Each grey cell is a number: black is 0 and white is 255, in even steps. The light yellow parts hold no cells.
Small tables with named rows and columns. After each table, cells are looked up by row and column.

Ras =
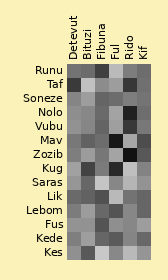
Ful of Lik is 185
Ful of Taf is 157
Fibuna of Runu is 64
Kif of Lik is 102
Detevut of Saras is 150
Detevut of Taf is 58
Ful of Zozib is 164
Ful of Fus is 143
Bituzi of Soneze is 157
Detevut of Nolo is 142

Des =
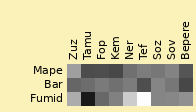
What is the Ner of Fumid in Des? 204
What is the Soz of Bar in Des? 133
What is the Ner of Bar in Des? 124
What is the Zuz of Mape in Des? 159
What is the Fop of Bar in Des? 122
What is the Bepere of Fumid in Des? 144
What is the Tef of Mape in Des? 125
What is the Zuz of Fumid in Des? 172
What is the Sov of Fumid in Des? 135
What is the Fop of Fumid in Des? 104
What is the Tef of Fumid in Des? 253
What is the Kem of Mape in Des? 72
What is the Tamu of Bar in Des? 109
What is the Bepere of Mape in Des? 85
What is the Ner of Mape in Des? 112
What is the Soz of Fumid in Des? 133
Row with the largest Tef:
Fumid

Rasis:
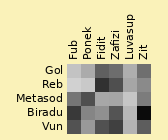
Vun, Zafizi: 64
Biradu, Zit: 11
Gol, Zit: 111
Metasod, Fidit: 167
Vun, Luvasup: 179
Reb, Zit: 138
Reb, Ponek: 201
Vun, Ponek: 153
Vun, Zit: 93
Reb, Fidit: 49
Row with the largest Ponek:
Reb

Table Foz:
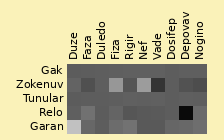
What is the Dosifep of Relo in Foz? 93
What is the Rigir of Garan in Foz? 114
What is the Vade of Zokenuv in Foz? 52
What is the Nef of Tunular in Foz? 95
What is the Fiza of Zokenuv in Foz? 151
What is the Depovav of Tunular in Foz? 95
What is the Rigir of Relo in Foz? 86
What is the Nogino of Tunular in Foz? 94
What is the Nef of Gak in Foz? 96
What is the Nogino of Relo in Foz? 106
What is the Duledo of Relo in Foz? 92
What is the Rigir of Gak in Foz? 96
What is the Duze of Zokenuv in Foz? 99
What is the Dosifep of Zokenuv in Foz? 93
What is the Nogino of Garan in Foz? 110
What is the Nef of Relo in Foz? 89
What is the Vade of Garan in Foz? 89
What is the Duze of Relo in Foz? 95
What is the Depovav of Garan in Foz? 104

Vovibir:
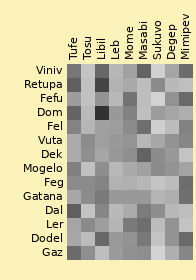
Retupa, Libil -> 68
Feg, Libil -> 132
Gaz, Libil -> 190
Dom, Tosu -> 186
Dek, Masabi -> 99
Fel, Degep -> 188
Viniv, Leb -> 183
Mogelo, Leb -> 184
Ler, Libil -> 158
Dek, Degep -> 152
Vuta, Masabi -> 183
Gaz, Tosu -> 143

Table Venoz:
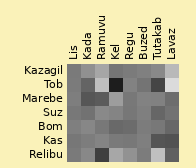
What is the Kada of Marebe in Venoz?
86
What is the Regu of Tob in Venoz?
130
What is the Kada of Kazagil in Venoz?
144
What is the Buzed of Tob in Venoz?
116
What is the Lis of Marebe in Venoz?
126
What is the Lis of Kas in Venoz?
119
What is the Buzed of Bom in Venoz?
124
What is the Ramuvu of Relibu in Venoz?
63
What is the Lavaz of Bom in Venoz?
103
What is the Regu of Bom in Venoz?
108
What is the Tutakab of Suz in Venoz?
102
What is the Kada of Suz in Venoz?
114
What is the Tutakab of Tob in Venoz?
69
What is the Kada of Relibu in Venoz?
136
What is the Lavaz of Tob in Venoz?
219
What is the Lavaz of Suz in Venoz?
114
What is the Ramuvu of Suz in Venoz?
137
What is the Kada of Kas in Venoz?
125
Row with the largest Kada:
Kazagil

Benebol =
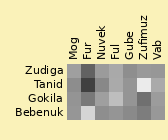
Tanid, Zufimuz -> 235
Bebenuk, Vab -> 152
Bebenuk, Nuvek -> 142
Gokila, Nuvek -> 159
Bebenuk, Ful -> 149
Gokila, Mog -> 148
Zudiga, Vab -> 151
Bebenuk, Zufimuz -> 125
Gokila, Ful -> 190
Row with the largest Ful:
Gokila

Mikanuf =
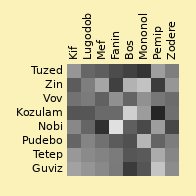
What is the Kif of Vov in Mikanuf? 114
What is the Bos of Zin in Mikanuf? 178
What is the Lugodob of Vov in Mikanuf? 123
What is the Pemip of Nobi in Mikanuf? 157
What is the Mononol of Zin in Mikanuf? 194
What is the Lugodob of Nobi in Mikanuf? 101
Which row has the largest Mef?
Zin

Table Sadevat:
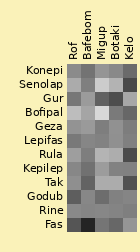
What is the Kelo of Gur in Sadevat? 167
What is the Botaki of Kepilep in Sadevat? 130
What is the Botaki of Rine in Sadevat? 132
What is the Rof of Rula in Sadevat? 158
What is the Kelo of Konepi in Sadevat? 107
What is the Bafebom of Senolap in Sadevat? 127
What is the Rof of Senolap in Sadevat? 171
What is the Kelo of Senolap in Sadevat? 73
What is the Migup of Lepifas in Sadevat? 130
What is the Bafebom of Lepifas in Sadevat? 134
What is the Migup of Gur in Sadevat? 97
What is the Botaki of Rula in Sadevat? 173

